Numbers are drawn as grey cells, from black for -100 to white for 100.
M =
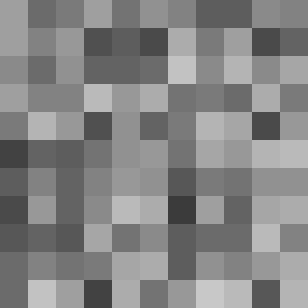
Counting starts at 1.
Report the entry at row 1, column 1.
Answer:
25
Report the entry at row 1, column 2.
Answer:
-16
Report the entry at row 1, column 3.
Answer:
-4
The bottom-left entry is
-16
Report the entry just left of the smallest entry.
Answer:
35
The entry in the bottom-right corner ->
41
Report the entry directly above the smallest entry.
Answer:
-32
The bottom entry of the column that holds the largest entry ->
57
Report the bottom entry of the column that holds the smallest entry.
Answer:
19
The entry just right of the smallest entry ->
25
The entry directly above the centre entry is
-22
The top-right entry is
2
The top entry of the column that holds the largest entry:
-27
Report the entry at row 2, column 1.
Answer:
25
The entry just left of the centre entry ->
14
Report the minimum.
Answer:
-54
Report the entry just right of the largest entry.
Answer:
46
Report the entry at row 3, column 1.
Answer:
8
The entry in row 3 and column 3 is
14

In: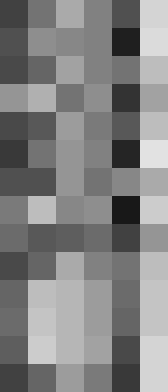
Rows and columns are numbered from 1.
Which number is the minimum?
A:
-81
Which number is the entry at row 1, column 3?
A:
33
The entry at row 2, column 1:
-37
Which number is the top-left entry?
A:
-49
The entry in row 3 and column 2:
-21
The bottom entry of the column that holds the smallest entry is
-55
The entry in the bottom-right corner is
66
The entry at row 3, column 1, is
-43
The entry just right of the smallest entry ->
60
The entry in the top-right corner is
66
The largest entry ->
77
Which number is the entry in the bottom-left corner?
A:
-49
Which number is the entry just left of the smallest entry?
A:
11
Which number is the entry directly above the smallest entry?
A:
6
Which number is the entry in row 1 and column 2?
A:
-10
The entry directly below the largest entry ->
33

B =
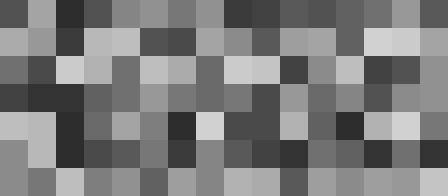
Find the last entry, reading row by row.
54
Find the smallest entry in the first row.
-65
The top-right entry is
-30
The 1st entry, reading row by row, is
-36
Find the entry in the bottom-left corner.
9
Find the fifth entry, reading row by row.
4
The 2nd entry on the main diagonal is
19
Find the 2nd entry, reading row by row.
29
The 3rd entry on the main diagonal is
59
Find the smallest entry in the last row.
-30
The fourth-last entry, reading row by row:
9
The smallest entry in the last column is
-60
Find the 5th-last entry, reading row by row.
24

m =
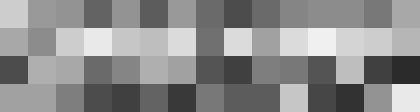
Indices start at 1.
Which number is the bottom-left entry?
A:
26
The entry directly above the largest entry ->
10
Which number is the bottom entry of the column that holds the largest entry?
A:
-45
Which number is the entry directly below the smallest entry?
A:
83
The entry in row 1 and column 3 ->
15
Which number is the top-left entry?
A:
61
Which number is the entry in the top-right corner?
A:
32
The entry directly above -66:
43
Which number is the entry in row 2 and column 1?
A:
32
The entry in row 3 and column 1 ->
-40
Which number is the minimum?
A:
-66
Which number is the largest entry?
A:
88
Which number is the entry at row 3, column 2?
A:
37
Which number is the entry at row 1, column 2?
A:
20
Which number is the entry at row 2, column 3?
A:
61
